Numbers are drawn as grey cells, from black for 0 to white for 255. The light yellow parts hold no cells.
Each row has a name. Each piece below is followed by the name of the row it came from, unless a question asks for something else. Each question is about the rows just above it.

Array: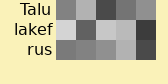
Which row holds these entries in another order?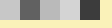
lakef
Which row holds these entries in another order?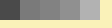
rus
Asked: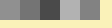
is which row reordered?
Talu
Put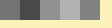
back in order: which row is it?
Talu
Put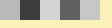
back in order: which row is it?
lakef
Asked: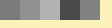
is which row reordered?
rus
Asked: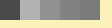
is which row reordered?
rus

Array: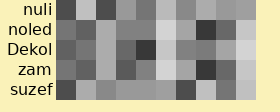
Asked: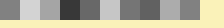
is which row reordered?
noled
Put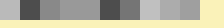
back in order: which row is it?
nuli

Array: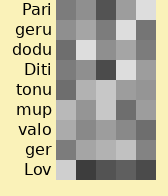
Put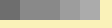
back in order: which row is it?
valo
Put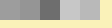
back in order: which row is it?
mup
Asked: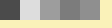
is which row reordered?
Diti
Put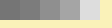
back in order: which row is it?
geru
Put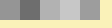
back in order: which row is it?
tonu
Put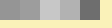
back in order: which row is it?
tonu

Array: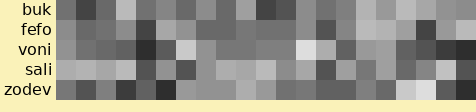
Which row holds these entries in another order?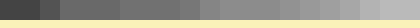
fefo
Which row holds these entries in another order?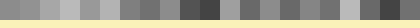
buk
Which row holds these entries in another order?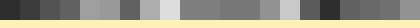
voni

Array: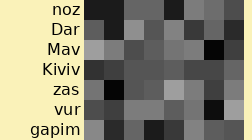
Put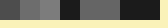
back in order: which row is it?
noz
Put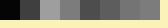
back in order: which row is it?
Mav
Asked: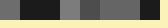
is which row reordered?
noz
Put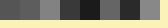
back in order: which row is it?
gapim
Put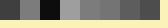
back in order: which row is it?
vur
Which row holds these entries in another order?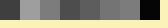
Mav

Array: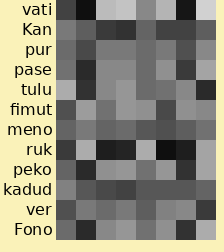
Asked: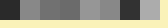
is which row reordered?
tulu
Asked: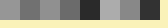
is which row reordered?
Fono

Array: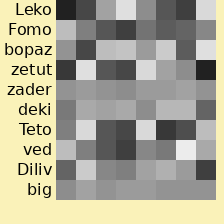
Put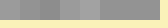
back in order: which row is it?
big
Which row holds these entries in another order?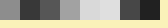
zetut

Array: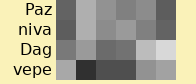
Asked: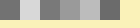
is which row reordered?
Dag
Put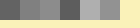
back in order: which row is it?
Paz
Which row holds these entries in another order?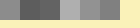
Paz
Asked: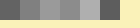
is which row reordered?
niva

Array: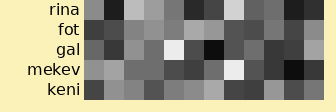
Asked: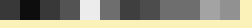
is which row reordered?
mekev
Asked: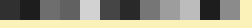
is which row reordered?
rina
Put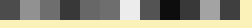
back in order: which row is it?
gal
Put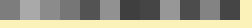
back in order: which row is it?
keni
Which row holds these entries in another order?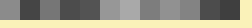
fot
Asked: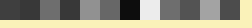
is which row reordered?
gal
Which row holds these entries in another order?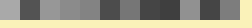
keni

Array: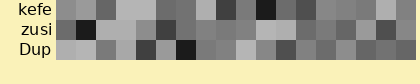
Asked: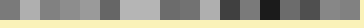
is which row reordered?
kefe
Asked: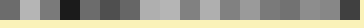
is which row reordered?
kefe
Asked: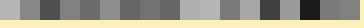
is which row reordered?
Dup
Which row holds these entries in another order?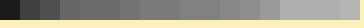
zusi
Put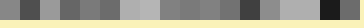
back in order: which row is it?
zusi
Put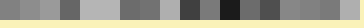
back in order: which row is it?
kefe

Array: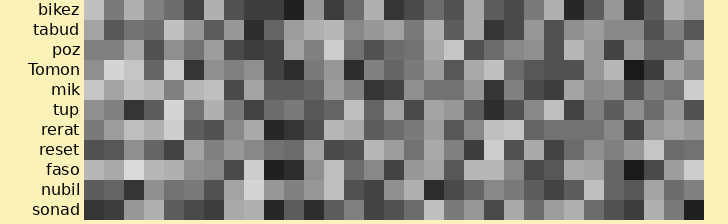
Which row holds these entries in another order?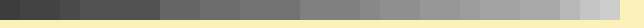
poz
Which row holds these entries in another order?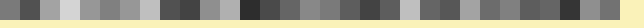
nubil
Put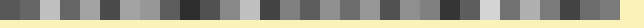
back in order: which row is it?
tup
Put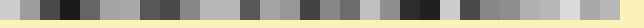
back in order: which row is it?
faso
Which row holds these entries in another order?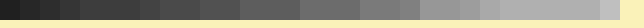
bikez

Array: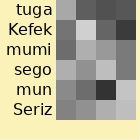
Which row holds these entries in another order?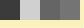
Kefek
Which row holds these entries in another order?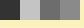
mun
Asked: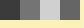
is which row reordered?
Kefek
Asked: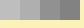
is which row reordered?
Seriz

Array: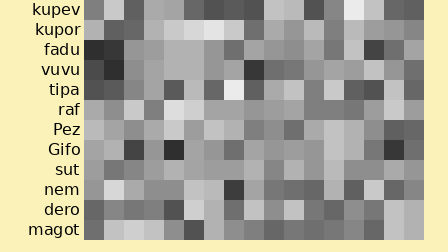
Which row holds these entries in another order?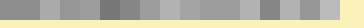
sut
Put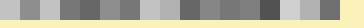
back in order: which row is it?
dero
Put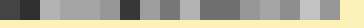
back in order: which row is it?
fadu
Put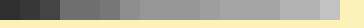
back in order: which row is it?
fadu
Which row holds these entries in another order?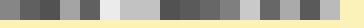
tipa

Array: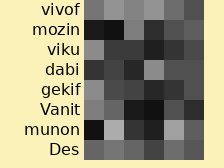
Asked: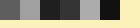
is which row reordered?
munon
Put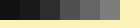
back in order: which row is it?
Vanit
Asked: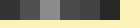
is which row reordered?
gekif

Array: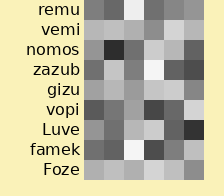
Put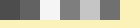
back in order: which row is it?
zazub
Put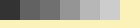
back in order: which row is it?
Luve
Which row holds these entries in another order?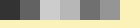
Luve
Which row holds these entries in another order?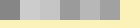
gizu
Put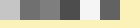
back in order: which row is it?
zazub
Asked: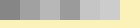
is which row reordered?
gizu
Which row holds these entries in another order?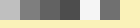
famek

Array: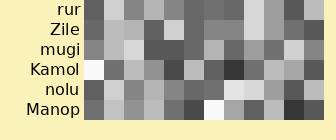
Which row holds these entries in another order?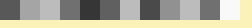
Kamol
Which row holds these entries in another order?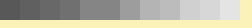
nolu
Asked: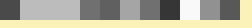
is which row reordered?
Kamol
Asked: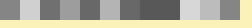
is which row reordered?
mugi
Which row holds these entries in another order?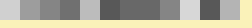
mugi
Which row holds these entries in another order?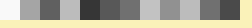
Manop
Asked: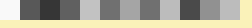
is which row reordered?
Manop

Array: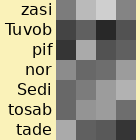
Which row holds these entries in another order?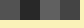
Tuvob
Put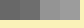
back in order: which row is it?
tosab
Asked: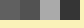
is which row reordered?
pif
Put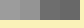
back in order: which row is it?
tosab

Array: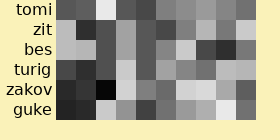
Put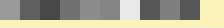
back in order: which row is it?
tomi
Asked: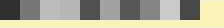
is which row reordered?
bes
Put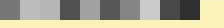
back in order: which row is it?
bes

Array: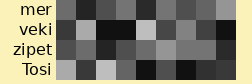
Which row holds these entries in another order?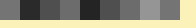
zipet
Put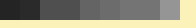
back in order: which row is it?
mer
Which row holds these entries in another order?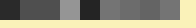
mer

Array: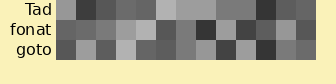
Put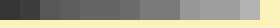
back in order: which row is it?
Tad
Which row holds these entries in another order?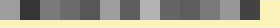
goto
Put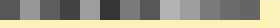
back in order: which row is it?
fonat
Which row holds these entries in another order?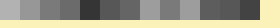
fonat
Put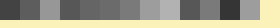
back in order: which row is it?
fonat
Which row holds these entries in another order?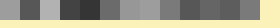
fonat
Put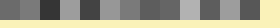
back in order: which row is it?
goto

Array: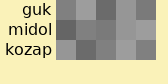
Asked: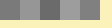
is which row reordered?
guk
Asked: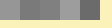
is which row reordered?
guk
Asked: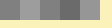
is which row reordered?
kozap

